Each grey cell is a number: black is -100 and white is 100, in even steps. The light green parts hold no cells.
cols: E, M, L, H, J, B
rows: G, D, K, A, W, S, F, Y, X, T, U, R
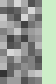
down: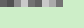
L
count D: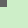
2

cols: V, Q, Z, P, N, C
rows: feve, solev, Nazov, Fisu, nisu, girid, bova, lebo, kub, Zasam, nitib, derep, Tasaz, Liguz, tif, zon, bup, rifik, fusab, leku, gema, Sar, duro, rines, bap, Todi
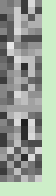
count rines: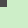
3
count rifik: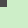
1
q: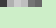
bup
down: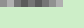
C
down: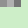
C

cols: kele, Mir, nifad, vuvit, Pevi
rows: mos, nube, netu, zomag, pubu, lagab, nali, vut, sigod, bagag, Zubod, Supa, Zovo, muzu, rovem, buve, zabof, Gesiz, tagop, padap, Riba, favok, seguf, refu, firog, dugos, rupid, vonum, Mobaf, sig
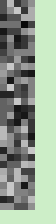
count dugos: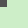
1
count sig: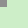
3
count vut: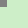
3
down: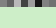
vuvit
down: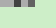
Pevi
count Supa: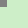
3

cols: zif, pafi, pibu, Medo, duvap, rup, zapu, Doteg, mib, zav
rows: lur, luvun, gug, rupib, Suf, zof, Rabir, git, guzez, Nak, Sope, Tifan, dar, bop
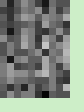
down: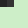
pafi
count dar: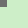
0
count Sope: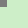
2
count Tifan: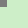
1

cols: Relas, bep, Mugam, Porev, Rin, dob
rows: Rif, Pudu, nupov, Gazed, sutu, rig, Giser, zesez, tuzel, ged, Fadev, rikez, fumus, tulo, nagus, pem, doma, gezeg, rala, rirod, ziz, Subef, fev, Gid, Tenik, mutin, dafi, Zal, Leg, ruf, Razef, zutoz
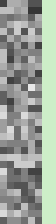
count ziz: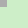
1
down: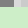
bep

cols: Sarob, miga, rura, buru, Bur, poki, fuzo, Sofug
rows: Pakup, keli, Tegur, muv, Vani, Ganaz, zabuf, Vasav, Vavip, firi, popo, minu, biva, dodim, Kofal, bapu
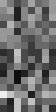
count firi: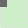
2
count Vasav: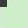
3
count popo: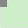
1
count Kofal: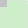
2
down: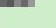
fuzo
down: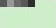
Sofug

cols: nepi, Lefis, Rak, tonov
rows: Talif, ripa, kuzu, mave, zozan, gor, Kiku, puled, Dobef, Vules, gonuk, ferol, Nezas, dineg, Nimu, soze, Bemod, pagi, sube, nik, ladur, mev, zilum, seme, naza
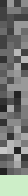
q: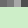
seme
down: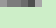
tonov
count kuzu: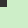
0
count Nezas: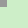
3

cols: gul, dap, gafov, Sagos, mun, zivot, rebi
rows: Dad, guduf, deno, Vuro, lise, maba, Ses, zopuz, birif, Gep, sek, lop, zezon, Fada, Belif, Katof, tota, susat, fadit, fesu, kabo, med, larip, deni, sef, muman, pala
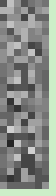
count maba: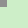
2
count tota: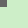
2
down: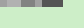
Sagos
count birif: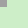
3
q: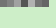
sek

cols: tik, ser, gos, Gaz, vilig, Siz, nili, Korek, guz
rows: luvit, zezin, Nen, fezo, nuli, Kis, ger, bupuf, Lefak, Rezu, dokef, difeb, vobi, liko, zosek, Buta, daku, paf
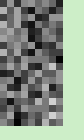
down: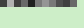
tik
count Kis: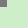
2

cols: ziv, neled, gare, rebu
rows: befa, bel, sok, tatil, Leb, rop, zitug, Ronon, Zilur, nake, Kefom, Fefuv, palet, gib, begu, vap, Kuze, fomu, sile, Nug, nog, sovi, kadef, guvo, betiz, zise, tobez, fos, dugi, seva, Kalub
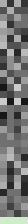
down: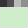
neled
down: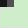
ziv
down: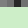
rebu
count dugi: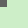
1
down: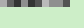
neled

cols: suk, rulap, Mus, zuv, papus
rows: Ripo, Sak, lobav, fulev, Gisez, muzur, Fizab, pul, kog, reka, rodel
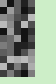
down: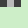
suk
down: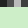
zuv
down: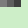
suk

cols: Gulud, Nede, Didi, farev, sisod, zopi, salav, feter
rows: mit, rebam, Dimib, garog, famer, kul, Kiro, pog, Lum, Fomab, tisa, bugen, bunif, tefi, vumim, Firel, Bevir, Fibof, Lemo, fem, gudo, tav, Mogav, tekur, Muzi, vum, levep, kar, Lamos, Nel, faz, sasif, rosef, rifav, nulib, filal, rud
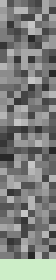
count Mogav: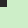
2
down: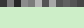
feter
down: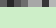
Nede
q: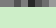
kul
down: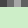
salav

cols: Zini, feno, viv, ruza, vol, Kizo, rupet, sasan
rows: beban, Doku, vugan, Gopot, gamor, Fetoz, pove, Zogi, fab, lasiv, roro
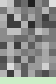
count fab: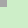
2
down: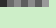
vol
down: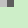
Kizo

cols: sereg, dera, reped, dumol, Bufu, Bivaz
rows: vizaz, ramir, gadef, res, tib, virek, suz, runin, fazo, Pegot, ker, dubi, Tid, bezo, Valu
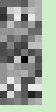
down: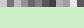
dera
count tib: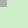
0
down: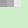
reped
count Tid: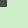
0
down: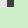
Bivaz
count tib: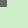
2

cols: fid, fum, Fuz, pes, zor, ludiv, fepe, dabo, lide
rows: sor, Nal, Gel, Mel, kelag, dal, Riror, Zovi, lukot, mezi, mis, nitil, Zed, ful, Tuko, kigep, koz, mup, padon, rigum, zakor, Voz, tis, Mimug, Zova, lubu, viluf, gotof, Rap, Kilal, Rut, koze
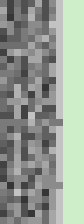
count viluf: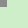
5
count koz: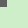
2
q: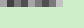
Nal
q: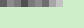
mezi
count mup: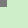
7
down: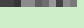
fum

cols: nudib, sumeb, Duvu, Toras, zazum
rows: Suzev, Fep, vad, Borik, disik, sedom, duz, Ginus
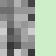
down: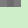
sumeb
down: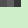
sumeb
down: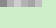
nudib
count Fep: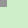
3

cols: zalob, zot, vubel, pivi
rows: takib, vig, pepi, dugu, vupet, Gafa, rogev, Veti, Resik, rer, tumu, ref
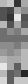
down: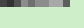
zot
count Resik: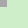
2
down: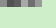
pivi
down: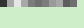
vubel
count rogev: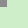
2
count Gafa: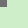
4
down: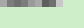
vubel

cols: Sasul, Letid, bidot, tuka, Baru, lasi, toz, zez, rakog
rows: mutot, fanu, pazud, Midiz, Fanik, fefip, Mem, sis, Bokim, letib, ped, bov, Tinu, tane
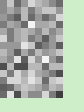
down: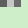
rakog
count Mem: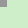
4
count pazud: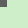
1
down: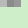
zez
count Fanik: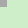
4
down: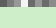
toz
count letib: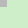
5

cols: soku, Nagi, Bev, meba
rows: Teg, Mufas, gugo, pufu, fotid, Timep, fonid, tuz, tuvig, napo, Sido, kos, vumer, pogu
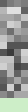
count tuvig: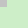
3
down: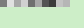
Nagi
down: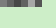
Bev
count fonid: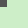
3
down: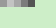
Bev
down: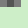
Bev
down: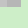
Nagi

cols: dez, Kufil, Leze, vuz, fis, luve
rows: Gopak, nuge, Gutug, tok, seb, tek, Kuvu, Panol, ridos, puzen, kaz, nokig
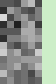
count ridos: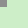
2
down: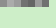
vuz
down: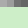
vuz
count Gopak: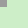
1
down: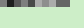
Leze

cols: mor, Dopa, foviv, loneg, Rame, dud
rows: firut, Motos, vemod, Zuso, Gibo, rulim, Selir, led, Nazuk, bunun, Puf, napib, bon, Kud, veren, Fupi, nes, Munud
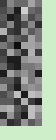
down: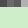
Dopa
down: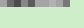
Rame
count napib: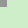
1
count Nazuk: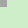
2
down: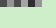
loneg
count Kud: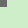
1
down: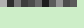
mor

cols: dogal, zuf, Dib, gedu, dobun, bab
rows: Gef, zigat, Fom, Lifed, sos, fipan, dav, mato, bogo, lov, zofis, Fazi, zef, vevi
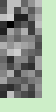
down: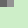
gedu
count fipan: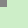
3
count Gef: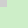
0

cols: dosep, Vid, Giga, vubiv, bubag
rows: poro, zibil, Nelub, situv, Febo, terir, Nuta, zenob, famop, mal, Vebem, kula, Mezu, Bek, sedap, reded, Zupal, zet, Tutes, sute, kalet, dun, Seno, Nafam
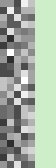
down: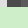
Giga
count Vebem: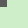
0

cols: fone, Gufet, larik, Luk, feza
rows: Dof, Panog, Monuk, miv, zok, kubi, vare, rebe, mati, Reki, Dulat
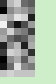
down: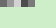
Luk
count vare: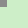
1
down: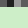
Luk
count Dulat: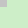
4

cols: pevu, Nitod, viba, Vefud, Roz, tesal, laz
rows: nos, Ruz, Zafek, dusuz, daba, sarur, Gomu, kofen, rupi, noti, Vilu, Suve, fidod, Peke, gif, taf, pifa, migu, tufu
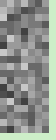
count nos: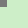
1
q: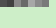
Peke
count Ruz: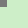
3
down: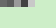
Nitod
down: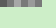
tesal
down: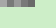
tesal

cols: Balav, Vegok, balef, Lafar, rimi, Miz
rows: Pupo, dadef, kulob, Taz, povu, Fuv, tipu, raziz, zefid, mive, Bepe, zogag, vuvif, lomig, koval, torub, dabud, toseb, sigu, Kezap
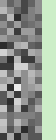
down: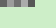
Miz
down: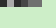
Vegok

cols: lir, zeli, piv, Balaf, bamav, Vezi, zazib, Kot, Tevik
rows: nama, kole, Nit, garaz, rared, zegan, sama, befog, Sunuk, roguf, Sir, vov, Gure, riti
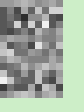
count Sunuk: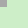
2
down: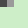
bamav
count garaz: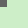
2
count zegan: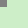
3

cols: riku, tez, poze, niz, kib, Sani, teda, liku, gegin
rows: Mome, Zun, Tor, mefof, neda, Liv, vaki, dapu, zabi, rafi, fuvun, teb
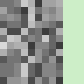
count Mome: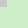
1
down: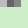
kib

